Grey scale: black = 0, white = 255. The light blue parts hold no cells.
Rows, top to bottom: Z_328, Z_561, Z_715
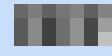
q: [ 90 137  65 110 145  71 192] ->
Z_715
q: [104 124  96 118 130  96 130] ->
Z_328

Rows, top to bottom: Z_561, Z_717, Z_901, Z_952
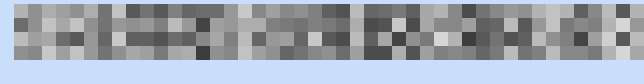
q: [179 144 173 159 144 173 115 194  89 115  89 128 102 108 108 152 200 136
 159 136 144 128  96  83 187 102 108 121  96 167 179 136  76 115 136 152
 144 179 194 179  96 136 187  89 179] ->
Z_561
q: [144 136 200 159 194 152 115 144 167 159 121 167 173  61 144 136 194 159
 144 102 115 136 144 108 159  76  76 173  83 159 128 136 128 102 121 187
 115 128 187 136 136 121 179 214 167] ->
Z_952

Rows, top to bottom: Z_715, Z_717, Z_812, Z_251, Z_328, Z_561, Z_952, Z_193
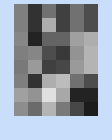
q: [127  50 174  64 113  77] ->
Z_717
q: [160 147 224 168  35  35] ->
Z_952
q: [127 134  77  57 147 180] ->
Z_251
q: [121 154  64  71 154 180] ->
Z_328
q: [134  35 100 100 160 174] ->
Z_812

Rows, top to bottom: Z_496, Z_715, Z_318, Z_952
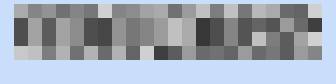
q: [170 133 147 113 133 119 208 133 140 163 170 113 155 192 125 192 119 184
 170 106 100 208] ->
Z_496
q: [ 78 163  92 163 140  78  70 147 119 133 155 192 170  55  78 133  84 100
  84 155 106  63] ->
Z_715
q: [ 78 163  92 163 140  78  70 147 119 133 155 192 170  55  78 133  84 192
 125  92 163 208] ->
Z_318

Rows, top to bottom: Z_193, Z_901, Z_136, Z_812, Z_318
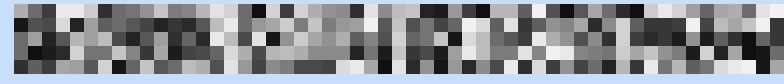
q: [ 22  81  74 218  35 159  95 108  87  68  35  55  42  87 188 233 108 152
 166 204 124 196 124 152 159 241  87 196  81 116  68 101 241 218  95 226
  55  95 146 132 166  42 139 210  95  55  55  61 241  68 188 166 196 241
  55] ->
Z_901
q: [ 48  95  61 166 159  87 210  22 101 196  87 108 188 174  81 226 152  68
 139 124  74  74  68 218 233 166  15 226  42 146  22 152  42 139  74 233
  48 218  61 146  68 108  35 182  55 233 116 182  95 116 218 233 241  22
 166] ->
Z_318
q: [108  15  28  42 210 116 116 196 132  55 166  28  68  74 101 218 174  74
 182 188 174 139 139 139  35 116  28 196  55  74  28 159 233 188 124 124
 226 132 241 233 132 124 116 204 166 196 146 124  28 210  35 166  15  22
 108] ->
Z_812
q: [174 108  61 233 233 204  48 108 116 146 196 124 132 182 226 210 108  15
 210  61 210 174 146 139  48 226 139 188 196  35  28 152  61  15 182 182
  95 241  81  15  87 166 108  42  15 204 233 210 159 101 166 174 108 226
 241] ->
Z_193

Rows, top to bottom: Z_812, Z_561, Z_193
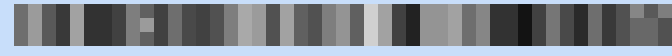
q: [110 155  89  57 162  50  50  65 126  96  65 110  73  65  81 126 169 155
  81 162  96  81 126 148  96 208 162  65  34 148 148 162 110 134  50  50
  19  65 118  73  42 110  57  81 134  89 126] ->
Z_812
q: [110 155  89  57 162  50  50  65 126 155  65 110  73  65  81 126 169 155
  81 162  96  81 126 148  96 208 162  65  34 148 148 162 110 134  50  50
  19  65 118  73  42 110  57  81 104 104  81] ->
Z_561

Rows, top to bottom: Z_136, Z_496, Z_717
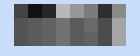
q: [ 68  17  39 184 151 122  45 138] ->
Z_136
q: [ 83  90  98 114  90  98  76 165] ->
Z_717
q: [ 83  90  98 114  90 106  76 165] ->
Z_496

